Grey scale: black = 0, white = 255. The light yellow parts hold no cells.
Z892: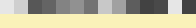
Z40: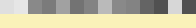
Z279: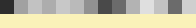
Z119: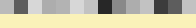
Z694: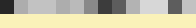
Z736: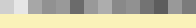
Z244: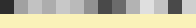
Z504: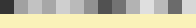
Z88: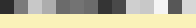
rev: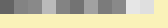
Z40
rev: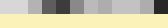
Z694

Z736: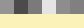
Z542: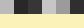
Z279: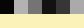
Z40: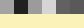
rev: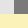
Z736
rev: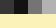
Z279

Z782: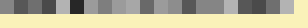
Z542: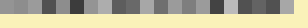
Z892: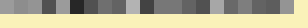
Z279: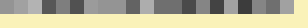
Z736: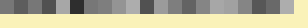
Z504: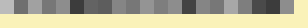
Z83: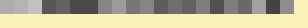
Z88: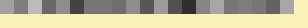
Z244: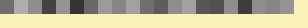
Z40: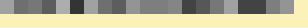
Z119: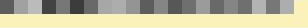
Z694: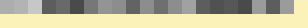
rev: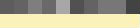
Z892
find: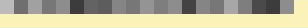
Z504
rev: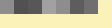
Z244
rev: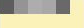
Z119
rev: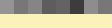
Z504
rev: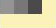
Z694
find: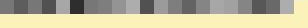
Z736

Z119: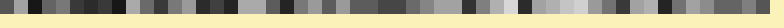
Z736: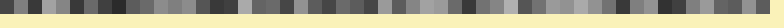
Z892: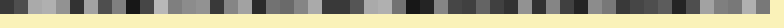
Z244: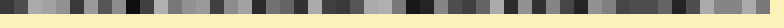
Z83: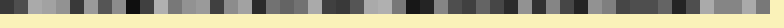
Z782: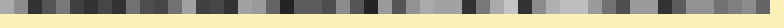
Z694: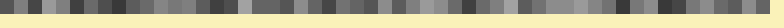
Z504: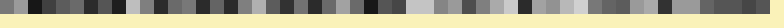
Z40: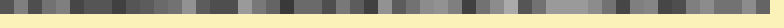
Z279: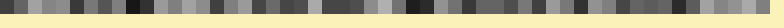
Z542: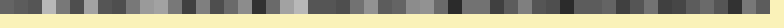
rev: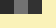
Z504
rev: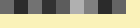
Z504
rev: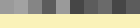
Z736
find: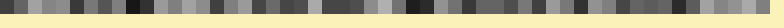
Z279
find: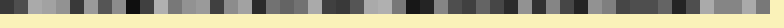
Z83
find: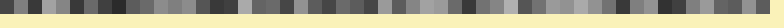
Z736

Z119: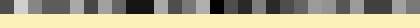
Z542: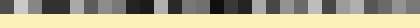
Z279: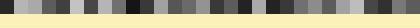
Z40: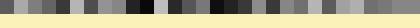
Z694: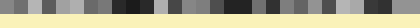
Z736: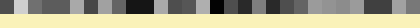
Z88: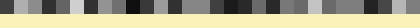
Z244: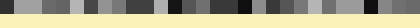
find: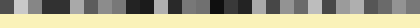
Z542
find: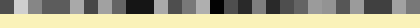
Z119
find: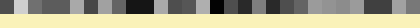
Z736
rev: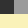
Z88
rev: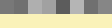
Z40

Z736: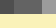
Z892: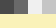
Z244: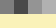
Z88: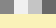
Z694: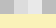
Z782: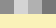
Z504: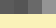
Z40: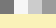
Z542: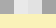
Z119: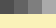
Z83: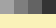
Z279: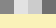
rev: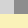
Z782
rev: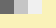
Z88
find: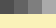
Z119
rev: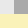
Z542

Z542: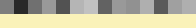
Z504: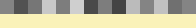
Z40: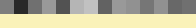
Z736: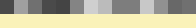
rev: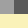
Z542
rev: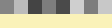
Z504
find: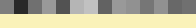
Z40
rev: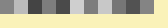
Z504
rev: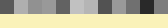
Z542

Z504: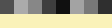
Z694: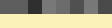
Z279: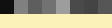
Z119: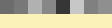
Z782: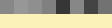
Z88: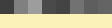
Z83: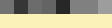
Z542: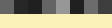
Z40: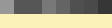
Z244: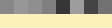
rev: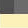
Z694
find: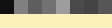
Z279
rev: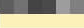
Z88
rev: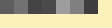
Z88
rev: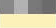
Z119
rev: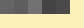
Z88

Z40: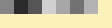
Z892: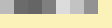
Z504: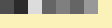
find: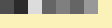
Z504
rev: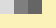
Z892
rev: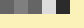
Z504
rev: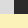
Z504

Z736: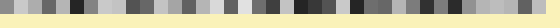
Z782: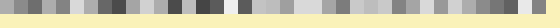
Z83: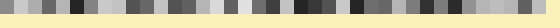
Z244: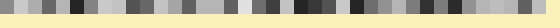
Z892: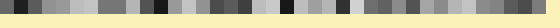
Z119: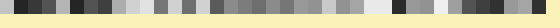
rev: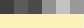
Z892
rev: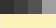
Z119
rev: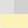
Z119
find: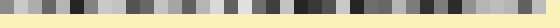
Z736
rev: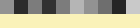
Z244

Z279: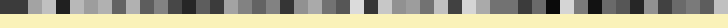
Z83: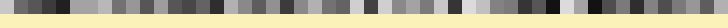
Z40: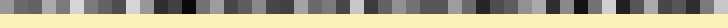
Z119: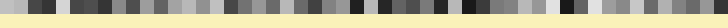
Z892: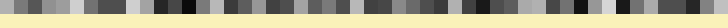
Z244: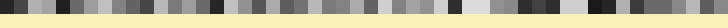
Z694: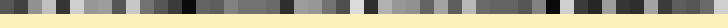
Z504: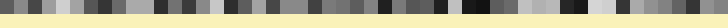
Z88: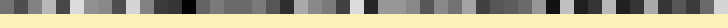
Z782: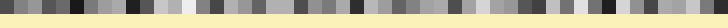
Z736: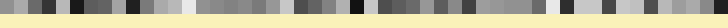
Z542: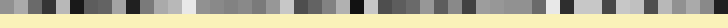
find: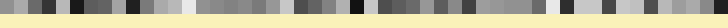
Z736
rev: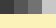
Z694
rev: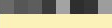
Z694
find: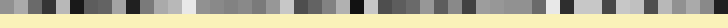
Z542
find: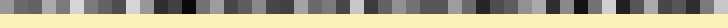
Z40

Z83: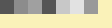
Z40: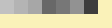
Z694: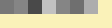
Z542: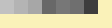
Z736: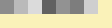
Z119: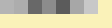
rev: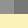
Z40
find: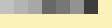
Z40
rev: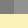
Z736
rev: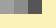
Z83

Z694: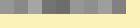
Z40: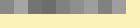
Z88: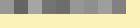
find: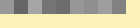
Z88
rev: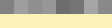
Z694
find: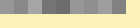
Z694
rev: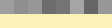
Z88
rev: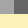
Z88

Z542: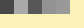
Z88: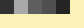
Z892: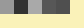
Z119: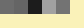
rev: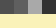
Z88
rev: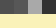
Z892
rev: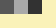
Z892
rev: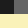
Z119
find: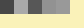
Z542
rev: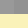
Z542

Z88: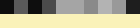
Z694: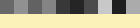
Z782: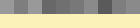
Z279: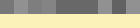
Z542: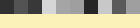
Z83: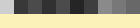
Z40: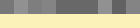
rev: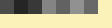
Z694
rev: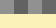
Z279

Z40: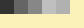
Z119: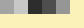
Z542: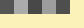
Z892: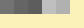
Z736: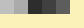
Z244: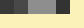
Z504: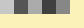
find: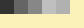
Z40
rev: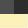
Z119
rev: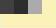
Z736
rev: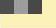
Z542
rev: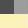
Z542
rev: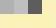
Z892

